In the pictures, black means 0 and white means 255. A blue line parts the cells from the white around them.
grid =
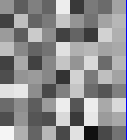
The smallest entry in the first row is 57
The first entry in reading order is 148
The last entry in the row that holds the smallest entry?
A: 115
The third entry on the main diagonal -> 203
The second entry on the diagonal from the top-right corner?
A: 163
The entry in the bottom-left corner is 245
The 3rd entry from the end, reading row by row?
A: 16
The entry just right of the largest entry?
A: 176
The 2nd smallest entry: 51
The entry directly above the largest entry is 78
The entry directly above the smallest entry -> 231
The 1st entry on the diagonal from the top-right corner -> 163
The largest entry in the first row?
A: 237
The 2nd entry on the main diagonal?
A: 191
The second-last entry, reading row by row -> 72

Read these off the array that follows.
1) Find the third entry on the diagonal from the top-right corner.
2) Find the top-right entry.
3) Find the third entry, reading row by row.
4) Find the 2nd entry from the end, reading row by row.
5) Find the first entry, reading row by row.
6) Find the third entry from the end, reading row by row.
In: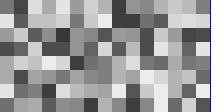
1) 155
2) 127
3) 221
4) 208
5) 119
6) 106

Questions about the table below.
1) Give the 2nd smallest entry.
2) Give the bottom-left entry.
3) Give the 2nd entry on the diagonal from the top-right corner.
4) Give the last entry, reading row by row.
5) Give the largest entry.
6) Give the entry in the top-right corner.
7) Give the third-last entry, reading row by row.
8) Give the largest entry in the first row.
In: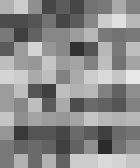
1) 49
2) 121
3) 224
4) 197
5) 232
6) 129
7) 218
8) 204

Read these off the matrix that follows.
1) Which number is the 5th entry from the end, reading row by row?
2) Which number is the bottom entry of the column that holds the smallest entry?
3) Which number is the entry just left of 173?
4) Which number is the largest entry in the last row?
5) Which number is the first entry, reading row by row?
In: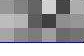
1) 136
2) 158
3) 70
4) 165
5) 150

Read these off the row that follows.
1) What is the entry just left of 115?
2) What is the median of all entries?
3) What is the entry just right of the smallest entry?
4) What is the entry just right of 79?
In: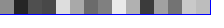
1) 161
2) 141
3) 79
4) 72

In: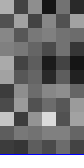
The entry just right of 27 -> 67
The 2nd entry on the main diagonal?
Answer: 162
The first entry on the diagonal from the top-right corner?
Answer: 41
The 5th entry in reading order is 114
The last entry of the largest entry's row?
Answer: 162
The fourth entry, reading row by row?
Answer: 21
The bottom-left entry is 60
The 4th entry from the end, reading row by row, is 93
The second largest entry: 197
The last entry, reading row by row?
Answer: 67
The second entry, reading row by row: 67
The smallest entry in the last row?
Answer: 54
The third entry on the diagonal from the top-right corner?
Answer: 128
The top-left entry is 176
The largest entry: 219
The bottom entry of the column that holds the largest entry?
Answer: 75
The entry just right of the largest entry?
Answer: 81
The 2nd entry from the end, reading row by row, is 108
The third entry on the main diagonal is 120
